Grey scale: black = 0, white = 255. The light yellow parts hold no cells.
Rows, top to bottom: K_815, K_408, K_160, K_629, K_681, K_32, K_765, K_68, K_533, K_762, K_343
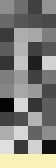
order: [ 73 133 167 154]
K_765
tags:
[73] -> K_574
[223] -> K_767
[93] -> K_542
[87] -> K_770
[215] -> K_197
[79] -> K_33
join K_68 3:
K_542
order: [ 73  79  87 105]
K_408
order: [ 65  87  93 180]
K_629

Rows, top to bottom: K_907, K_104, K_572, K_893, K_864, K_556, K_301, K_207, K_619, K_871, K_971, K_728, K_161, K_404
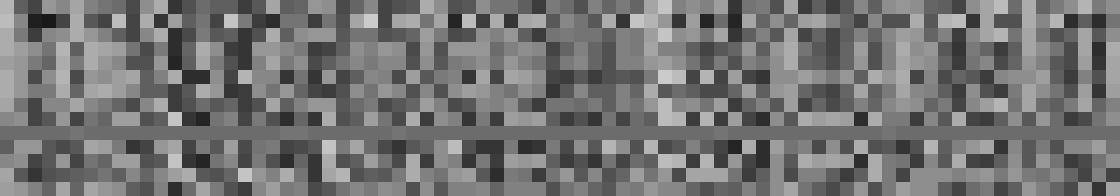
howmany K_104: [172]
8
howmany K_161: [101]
5
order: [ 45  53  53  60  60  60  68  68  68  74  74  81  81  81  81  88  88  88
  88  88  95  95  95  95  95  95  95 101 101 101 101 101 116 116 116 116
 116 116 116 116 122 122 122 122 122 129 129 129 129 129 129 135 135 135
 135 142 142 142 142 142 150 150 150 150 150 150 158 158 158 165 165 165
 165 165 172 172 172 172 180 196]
K_572
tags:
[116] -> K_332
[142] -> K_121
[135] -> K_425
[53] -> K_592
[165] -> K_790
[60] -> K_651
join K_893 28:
K_121

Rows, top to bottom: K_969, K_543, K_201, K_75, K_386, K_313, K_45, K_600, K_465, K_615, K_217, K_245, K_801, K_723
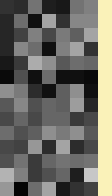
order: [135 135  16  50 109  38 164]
K_543
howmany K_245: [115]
3
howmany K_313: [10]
2
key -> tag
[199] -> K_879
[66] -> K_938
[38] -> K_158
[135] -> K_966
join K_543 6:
K_966
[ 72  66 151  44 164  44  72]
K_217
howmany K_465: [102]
3

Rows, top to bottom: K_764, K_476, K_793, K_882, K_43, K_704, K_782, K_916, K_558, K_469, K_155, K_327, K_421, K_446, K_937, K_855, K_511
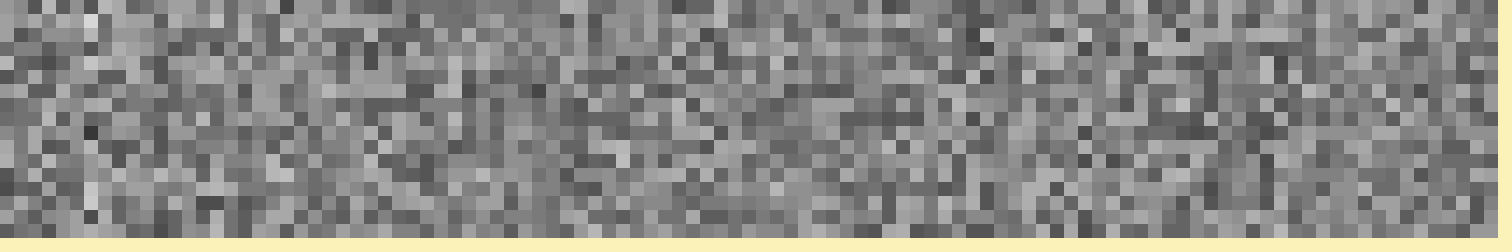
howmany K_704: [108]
13
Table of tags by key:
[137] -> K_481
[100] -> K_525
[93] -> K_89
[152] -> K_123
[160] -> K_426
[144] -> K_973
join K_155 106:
K_481
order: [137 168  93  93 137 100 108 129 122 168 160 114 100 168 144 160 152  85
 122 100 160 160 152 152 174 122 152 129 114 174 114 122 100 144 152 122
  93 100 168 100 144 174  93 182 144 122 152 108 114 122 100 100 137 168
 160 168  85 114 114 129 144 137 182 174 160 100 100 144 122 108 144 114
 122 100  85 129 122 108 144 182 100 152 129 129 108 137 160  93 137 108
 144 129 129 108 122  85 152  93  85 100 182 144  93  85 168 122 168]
K_155
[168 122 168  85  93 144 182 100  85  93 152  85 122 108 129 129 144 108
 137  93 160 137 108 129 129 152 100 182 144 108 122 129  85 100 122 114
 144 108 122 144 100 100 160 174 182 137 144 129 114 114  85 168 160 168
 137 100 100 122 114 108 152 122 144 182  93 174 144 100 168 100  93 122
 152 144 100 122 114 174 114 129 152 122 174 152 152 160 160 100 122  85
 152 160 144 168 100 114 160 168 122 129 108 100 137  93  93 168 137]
K_155
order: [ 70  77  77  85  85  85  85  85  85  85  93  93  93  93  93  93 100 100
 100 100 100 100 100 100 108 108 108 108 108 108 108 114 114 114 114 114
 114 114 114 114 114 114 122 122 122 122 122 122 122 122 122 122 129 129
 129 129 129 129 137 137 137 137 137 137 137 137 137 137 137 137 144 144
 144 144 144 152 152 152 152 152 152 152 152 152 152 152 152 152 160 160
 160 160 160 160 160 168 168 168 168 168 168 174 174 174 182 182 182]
K_764
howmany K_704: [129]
7

